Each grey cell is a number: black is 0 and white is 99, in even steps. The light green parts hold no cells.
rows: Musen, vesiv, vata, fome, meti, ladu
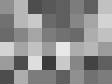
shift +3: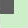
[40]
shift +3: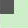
[37]
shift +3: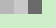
[74 81 44]
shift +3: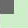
[44]
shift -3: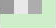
[57 87 64]
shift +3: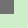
[47]

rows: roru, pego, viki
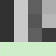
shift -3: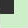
[16]
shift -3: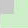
[75]
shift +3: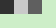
[22 81 40]
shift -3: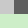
[75 34]

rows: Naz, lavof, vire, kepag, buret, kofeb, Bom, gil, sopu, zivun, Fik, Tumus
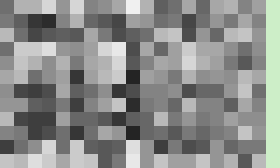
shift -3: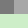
[44 62]
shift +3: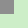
[58]
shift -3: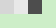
[80 87 27]
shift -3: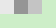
[87 55 73]
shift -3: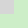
[80]
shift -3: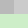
[69 76]
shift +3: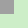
[65]

